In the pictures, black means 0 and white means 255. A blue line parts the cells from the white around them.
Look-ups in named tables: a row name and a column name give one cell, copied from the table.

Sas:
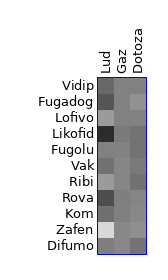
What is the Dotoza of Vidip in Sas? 129
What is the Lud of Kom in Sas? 111
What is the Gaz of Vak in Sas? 134
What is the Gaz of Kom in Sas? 128
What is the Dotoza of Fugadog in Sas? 145
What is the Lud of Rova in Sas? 78
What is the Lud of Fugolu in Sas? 129
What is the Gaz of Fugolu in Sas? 130
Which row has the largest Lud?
Zafen

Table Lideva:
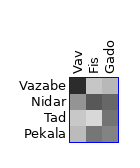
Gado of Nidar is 103
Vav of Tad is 200
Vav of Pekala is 187
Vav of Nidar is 148
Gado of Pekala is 131
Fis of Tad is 216
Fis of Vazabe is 198
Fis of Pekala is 118
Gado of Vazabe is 184
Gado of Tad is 115
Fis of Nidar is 88
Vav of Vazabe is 44

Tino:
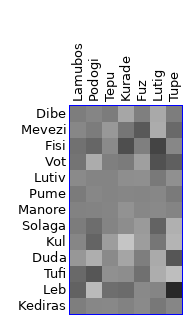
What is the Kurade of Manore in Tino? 146
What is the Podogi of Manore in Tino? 131
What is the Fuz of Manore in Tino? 135
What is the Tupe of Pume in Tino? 122
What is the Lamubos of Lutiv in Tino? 138
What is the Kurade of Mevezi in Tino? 118
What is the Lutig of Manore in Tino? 137
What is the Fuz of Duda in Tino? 126
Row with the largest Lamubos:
Duda

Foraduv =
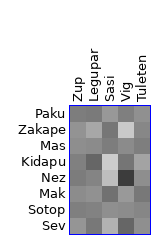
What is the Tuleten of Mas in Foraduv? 126
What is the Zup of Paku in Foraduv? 125
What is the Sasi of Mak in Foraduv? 113
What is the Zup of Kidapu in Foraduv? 128
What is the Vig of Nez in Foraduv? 60
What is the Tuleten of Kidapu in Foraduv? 163
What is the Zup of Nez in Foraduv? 124
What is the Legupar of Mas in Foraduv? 139
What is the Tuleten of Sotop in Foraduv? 134
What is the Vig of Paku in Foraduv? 127
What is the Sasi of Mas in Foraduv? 125
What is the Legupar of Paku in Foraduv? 122
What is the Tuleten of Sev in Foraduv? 143
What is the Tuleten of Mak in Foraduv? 120
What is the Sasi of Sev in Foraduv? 178
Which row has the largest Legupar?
Zakape

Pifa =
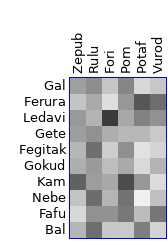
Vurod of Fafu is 118
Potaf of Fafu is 188
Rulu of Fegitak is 111
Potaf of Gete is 183
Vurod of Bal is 212
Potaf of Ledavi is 130
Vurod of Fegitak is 212
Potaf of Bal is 127
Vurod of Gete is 201
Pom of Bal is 201
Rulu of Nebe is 109
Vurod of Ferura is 110
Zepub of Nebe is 195
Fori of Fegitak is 205
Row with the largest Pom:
Bal

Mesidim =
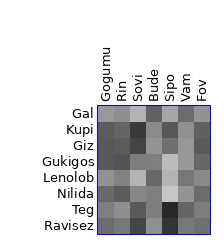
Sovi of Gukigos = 125
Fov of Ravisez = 111
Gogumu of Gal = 153
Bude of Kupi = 139
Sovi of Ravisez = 69
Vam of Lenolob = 119
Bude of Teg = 126
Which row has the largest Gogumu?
Gal

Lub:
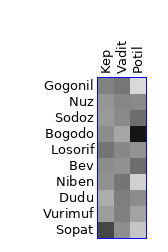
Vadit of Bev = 145
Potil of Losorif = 146
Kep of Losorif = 116
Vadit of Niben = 117
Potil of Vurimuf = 163
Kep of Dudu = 172
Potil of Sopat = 197
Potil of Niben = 208
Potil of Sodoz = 110
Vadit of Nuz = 134
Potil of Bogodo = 22
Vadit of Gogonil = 118
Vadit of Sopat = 142

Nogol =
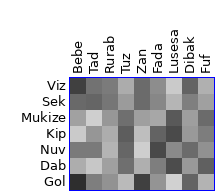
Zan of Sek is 107
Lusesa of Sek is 181
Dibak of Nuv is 107
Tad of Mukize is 207
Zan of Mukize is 159
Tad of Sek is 101
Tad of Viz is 114
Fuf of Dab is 96
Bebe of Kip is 202
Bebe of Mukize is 161
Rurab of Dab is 160
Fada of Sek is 135
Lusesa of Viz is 202
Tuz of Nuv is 102
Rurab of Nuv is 180
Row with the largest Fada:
Mukize

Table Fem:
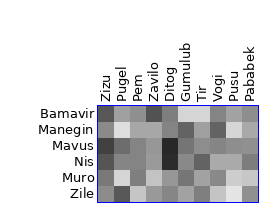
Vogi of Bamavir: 132
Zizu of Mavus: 65
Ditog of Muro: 151
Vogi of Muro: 137
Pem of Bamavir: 143
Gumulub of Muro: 118
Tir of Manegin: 159
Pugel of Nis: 133
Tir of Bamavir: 213

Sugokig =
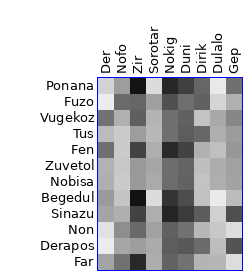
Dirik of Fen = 177
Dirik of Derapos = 107
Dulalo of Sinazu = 208
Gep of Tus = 156
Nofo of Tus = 203
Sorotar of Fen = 174

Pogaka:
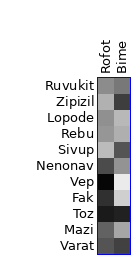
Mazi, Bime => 166
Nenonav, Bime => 147
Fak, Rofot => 48
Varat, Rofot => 84
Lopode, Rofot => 144
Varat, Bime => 65
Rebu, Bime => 175
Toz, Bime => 33
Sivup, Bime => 84
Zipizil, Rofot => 177
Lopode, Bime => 184
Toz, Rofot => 26
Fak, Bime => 207
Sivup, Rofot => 187
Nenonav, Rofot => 75
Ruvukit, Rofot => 140
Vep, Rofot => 6
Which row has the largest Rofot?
Sivup

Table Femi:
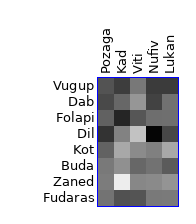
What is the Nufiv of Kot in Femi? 128
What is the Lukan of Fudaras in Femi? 122
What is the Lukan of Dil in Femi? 71
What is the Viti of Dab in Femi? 150
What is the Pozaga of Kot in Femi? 98
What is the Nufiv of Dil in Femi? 5
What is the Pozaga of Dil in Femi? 51
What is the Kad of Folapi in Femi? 37
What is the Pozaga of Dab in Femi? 73
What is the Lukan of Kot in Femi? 168
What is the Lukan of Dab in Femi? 113
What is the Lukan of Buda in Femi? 91
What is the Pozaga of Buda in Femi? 121
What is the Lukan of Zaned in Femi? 148
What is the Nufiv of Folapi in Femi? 110

